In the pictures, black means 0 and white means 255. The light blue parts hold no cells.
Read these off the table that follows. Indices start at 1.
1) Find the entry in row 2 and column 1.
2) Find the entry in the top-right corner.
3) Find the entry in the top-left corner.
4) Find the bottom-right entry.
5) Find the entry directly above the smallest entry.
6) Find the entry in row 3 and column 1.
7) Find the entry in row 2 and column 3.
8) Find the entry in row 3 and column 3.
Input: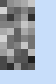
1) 211
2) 197
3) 85
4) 85
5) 185
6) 113
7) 97
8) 113

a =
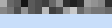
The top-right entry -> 47
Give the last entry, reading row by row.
104
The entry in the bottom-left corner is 133
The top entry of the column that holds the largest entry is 33
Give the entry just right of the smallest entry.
90
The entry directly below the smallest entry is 146
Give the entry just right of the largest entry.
104
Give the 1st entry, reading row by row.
173
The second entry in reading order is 104
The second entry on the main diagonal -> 117
